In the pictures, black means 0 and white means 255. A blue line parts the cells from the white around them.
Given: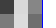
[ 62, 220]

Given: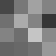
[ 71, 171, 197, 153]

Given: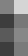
[130, 120]

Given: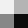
[241,  12]

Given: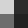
[212,  34]

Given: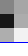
[133, 172]

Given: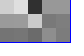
[207, 155, 107]

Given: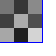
[118, 172, 212]

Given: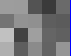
[157, 146, 159,  99]
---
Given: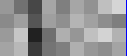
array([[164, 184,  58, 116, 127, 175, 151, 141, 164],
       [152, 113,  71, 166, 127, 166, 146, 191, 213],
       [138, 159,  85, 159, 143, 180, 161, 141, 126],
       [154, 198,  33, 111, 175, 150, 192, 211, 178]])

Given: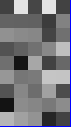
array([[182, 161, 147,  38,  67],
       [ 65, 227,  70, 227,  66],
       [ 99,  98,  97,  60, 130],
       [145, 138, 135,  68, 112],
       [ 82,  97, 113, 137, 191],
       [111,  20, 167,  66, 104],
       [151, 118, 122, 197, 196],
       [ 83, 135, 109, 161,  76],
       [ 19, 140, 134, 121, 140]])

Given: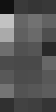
array([[ 48,  66,  63,  53],
       [ 17,  58,  53,  56],
       [194, 102, 114,  98],
       [170,  96, 106,  78],
       [110,  81,  85,  40],
       [ 75,  73,  73, 103],
       [ 88,  76,  77,  88],
       [116,  83,  87,  93]])

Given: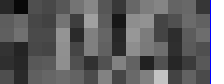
array([[ 78,  42,  96, 102, 108,  99,  75, 130,  70, 105, 128, 195,  67,
         98,  74],
       [ 40,   8,  79,  72,  87, 116, 135,  86,  56, 103, 125, 133, 100,
        104,  54],
       [ 93, 105,  71,  66, 116,  62, 160,  92,  23, 142, 146,  68,  80,
        107,  97],
       [ 95, 113,  74,  74, 148,  42, 128, 101,  39, 151, 124,  68,  45,
         92, 109],
       [ 51,  36,  72,  69, 144,  69, 128,  97,  42, 142, 122, 110,  47,
         90,  79],
       [ 47,  39,  88,  91, 143,  80,  49,  81, 130,  98,  33,  81,  38,
         59,  88]])

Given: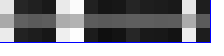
array([[235,  34,  29,  23, 239, 254,  28,  15,  19,  38,  25,  24,  19,
        237,  29],
       [230,  38,  32,  25, 234, 251,  33,  21,  23,  37,  30,  28,  25,
        231,  30],
       [169,  96,  90,  93, 172, 179,  92,  89,  91,  94,  94,  92,  93,
        172,  91]])

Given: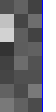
array([[121,  97,  75],
       [ 80,  98,  65],
       [193,  69, 110],
       [210,  94,  66],
       [ 51,  93,  97],
       [ 65, 109,  82],
       [ 69,  80,  80],
       [ 98,  75, 121]])

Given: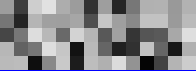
array([[186, 188,  14, 136, 201,  28, 189, 176, 220, 147,   5,  66, 180,
        205],
       [157,  61, 206, 225, 173, 156,  50, 158,  37, 119, 177, 178, 153,
        178],
       [118,  36, 181, 160, 159, 166,  79, 198, 159, 136, 194, 194, 154,
        186],
       [ 70, 119, 221, 184, 105, 211, 181,  88, 161,  53,  85,  89, 168,
        222],
       [183,  98, 117, 222, 198,  18, 185, 101,  32,  49, 194, 102,  23,
        176]])
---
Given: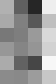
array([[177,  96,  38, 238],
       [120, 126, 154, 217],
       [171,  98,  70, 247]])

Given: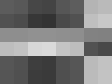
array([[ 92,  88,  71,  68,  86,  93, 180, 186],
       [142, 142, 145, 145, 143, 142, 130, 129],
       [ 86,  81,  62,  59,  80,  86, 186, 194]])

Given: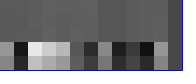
array([[ 90,  90,  92,  96,  95,  95,  96,  86,  86,  91,  93,  93,  72],
       [ 89,  90,  90,  97,  92,  96,  94,  86,  86,  91,  93,  95,  72],
       [133,  40, 191, 171, 153,  93,  60, 119,  46,  68,  42, 132,  72]])

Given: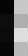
array([[  5, 199],
       [ 11, 221]])

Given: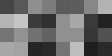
array([[ 70,  88, 143, 125,  91,  93, 135, 179],
       [116, 146, 113,  98, 144, 144,  54,  82]])

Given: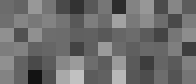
array([[108, 100, 152, 117,  73,  50,  88, 118,  44, 131, 151,  75, 134,
         92],
       [144,  81, 144, 109, 108,  96,  97,  88, 102, 108,  91,  68, 118,
        141],
       [144,  98,  73,  92, 136, 155, 109,  93, 155,  90,  61, 101,  90,
        128]])

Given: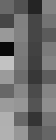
array([[105,  81,  36, 131],
       [153, 130,  70,  91],
       [194, 120,  63, 132],
       [103, 136,  75, 133],
       [176, 104,  52, 116]])

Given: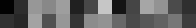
array([[  2,  45, 151, 136, 158,  32,  71, 198,  20,  69, 166, 147,  75,
         47]])

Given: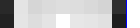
array([[ 41, 228, 214, 219, 222, 221, 217, 212,  47]])
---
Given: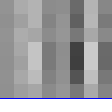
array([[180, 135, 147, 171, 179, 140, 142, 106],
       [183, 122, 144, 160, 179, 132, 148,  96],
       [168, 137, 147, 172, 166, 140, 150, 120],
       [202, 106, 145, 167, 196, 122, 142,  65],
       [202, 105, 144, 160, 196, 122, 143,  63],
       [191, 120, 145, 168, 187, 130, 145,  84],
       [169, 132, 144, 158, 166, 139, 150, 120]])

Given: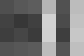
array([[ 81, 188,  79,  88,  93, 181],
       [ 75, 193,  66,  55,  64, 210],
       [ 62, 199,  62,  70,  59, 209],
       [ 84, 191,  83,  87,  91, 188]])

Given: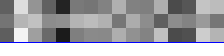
array([[196, 188,  96, 221, 148,  97,  35, 121, 117, 130, 176, 129, 127,
        175,  75,  86],
       [154, 118, 116, 181, 193, 140, 143, 180, 188, 177, 118, 172, 141,
         95, 141, 131],
       [205, 180,  94, 243, 159, 106,  27, 127, 138, 137, 174, 145, 131,
        192,  75,  80]])

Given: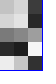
array([[213,  60, 195],
       [227,  40, 213],
       [135, 158, 122],
       [ 29, 246,  42],
       [198,  49, 237]])

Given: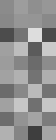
array([[143, 151, 139, 157],
       [149, 137, 136, 150],
       [221,  75,  76, 116],
       [ 91, 202, 160, 189],
       [107, 140, 156, 133],
       [115, 175, 162, 177],
       [186, 115, 107, 136],
       [112, 198, 161, 198],
       [164, 124, 108, 147],
       [ 62, 166, 177, 133]])

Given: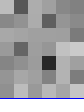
array([[136, 129, 188,  87, 173, 160],
       [149, 138, 136, 146, 172,  95],
       [159, 123, 168, 164, 160, 160],
       [193, 202, 154, 101, 158, 150],
       [178, 160, 133, 144, 156,  39],
       [179, 125, 149, 167, 160, 130],
       [165, 197, 144, 188, 153, 184]])
